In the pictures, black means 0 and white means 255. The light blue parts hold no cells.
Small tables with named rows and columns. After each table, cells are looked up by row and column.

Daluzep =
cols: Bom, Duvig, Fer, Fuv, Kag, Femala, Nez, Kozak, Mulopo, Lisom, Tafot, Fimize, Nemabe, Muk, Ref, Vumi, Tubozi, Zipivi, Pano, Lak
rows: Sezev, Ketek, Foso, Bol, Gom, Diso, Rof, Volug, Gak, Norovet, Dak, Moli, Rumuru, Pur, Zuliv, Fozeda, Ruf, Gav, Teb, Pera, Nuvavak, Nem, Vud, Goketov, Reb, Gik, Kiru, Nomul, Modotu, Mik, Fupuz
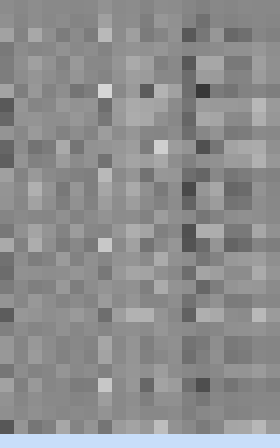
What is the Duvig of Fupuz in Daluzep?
149
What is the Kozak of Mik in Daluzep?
147
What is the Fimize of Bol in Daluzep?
150
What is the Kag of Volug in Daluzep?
153
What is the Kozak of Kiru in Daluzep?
129
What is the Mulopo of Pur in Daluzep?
146
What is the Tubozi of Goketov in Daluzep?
144
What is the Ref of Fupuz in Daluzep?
123
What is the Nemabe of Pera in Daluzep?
137
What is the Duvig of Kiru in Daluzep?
141
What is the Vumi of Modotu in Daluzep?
135
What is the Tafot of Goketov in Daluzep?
139
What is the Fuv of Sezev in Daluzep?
137
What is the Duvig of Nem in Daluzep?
135
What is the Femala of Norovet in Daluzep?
141
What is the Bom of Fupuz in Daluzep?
87

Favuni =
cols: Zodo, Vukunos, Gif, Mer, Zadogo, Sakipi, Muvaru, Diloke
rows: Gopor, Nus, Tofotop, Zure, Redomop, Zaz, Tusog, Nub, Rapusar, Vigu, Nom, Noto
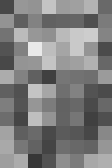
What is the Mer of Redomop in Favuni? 196
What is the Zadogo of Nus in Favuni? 100
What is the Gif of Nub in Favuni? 150
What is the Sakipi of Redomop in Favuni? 160
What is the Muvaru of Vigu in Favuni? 71
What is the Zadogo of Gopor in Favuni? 156
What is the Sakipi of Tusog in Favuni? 130
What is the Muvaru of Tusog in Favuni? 83
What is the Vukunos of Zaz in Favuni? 130
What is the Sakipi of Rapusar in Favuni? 118
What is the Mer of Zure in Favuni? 189
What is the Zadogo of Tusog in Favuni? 111
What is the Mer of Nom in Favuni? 68
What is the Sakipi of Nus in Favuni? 101
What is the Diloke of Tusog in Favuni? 75
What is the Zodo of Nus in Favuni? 147
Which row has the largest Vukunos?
Tofotop

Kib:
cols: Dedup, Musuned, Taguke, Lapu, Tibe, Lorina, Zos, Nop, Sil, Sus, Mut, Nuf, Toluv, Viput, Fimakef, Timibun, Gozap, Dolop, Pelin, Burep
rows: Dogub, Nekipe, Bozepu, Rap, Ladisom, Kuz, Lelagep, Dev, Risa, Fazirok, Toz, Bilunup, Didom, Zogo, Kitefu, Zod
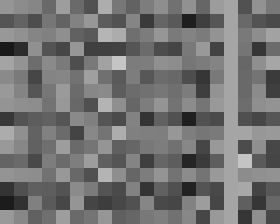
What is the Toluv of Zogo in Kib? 80
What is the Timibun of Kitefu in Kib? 70
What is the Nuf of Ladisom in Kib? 144
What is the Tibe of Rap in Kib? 70
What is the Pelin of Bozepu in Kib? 141
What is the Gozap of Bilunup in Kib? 165
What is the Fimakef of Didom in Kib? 116
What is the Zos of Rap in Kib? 64
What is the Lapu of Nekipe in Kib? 118

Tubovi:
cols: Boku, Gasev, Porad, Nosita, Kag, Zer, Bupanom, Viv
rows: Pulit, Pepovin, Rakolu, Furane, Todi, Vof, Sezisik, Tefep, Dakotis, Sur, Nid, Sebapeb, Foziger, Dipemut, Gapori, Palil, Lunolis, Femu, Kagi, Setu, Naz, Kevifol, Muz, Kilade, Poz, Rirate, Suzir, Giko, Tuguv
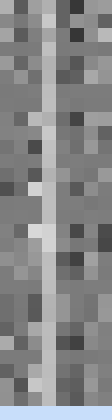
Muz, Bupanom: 115
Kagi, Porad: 152
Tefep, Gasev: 122
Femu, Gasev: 134
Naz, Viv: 125
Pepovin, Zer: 146
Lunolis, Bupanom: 133
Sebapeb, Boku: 124
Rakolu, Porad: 127
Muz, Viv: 152
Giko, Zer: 94
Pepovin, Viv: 98
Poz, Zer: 65
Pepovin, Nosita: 200
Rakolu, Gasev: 91
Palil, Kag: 124
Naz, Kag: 125
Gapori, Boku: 123
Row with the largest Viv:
Rakolu

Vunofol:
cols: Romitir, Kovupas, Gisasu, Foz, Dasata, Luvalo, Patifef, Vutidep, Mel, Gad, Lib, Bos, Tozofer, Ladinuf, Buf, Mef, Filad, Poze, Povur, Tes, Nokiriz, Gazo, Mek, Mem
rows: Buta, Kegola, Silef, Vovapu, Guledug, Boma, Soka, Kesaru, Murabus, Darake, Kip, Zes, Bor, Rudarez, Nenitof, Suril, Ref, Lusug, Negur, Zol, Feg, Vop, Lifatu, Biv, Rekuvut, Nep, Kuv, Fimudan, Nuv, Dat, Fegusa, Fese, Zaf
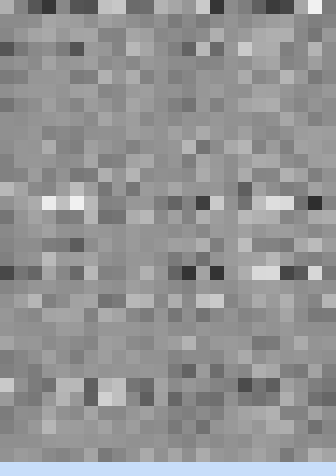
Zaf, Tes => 152
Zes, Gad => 163
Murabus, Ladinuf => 147
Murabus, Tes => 144
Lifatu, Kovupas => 141
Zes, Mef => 153
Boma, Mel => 151
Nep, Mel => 147
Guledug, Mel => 146
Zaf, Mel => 134
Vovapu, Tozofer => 128
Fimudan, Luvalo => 184

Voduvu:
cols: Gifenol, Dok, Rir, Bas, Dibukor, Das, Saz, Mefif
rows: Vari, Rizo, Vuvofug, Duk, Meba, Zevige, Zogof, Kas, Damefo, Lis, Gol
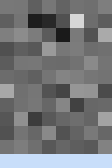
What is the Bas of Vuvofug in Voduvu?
91
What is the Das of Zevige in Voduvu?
127
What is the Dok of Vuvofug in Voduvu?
140
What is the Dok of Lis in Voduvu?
116
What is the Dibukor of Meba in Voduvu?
107
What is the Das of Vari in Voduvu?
114
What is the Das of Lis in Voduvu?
99
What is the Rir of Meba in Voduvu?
119
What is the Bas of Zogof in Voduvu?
83
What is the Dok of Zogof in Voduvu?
112
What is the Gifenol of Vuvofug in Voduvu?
127
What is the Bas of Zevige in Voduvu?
117
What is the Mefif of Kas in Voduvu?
105
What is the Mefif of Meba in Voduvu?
116
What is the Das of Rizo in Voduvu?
215
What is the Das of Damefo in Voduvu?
110
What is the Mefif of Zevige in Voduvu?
115
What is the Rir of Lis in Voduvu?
103
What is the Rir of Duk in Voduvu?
88
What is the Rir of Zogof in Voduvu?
118

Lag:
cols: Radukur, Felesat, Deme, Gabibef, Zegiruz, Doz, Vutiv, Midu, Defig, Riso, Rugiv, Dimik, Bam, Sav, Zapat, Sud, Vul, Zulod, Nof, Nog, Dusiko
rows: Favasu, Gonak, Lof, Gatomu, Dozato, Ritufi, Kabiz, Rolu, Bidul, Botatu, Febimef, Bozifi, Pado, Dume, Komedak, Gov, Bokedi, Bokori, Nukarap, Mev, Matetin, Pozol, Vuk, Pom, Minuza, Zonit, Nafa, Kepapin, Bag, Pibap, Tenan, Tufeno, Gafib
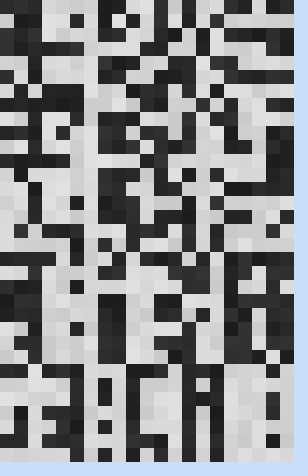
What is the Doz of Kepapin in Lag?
43
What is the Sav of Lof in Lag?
209
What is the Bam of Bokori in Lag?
202
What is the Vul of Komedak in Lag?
209
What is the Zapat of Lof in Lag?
31
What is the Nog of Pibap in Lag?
43
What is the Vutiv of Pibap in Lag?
203
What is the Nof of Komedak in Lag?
211
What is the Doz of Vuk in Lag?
215
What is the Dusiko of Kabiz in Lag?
223
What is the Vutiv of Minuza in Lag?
224
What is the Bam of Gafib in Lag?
210
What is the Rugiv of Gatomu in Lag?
39
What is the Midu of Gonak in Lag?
29
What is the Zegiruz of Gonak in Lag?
221
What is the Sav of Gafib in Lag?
39
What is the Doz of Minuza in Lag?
205

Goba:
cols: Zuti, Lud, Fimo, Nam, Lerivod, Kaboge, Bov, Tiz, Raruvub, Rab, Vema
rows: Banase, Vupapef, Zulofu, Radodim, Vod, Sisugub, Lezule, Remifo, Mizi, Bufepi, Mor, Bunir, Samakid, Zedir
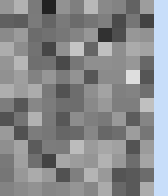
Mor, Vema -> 155
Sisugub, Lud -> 159
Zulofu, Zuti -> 138
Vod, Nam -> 113
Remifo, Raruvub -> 126
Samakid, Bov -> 180
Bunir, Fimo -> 111
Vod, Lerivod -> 73
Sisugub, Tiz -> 139
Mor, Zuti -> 143
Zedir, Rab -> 89
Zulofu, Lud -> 155
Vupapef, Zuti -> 96
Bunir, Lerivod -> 166
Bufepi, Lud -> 81

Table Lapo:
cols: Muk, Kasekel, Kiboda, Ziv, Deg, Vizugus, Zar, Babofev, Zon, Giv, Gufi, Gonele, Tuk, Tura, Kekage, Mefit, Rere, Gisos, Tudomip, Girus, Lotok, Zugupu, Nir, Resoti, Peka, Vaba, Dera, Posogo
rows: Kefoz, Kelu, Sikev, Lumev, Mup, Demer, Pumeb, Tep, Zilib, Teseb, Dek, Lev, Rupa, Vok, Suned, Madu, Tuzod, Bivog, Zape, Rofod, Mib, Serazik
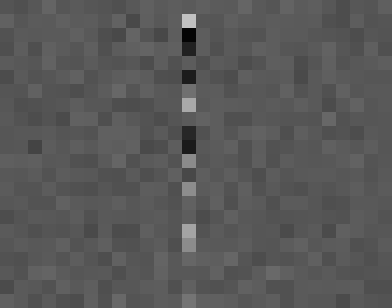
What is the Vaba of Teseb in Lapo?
77
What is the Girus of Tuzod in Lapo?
87
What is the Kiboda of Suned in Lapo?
83
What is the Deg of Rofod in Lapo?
91
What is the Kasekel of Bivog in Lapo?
91
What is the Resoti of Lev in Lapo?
88
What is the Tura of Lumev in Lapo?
33
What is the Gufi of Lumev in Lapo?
100
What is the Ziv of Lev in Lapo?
88

